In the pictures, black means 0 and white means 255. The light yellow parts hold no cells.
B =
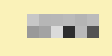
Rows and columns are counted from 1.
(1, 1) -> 199
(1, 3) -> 183

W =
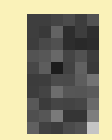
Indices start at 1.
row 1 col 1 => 62
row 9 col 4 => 53
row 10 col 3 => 60
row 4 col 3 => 104
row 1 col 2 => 62
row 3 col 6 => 44
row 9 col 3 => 122
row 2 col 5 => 61
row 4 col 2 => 87
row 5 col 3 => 28
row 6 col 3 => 75
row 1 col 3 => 68
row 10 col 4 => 75
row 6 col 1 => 60
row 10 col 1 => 96
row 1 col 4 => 75

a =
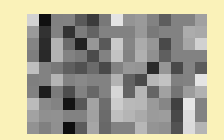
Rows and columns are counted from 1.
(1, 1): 210
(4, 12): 95
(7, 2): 29
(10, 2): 128
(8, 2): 138
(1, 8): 228
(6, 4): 130
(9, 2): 144
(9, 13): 72
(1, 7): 120
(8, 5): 87
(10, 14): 219
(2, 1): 154
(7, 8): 214
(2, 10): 153
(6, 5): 137
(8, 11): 154
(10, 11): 148
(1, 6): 59
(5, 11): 42
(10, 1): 146
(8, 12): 134
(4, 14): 130
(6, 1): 127
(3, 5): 34
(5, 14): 131
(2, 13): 130
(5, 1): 191
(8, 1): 187
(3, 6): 151
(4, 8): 195
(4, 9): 130
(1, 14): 130
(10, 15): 180

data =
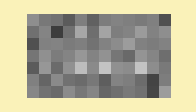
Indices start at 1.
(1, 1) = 142
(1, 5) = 127
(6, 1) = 128
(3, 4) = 123
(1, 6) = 97
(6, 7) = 94
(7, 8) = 111
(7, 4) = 139
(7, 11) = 70
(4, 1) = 117
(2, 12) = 142
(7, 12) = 156
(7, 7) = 102
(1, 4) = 91
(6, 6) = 120
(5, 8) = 144
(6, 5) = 107
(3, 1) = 80
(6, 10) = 108
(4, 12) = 110
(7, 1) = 135
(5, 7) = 195

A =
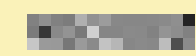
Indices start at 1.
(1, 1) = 129
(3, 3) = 153
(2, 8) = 134
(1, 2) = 144
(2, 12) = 148
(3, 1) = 198
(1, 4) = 124
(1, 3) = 129
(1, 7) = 156
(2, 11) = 130
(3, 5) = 154

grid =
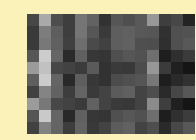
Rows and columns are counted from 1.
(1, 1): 71
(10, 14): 88
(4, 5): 96
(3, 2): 120
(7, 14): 87
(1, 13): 71
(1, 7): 50
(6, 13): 42
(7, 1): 65
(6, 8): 76
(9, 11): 110
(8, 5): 59
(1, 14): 35
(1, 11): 151
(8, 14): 21
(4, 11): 111
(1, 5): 117
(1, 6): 98
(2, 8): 94
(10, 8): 92
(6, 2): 204
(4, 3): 101
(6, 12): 30
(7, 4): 61
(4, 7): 53
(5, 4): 66
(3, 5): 110
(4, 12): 30
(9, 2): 201
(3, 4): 64
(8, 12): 62
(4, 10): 81
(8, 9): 56
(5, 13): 32
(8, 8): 58
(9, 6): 55
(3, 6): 74

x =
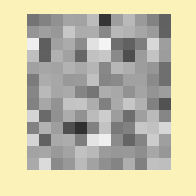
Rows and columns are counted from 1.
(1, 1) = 116
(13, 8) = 132
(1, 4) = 164
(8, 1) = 130
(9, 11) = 186
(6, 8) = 138
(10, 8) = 121
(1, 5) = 162
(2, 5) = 172
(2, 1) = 149
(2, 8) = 184
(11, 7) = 239
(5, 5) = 169
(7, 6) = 117
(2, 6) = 173
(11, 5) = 126
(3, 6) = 225
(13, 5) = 186
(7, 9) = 146
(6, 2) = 172
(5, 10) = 157
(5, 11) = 150
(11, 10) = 132
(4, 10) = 156
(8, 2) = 167
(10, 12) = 215
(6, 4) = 153
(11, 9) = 101
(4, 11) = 195
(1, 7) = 53
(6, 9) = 161
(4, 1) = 191
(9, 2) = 106
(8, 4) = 195
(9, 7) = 205
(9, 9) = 110

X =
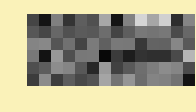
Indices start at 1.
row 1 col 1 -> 69
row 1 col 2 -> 20
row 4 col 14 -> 182
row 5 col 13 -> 133
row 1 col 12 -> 208
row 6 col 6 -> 83
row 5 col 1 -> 79
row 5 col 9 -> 89
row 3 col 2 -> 136
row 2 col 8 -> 68
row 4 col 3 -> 152
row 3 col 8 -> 121
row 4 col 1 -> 120
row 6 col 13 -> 114
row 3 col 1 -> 132
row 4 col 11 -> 47
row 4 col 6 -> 121
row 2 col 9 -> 94
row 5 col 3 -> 141
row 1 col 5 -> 94
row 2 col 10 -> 120
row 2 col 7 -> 109
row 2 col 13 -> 75
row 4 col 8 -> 59
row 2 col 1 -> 87
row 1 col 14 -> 133
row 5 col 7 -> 154
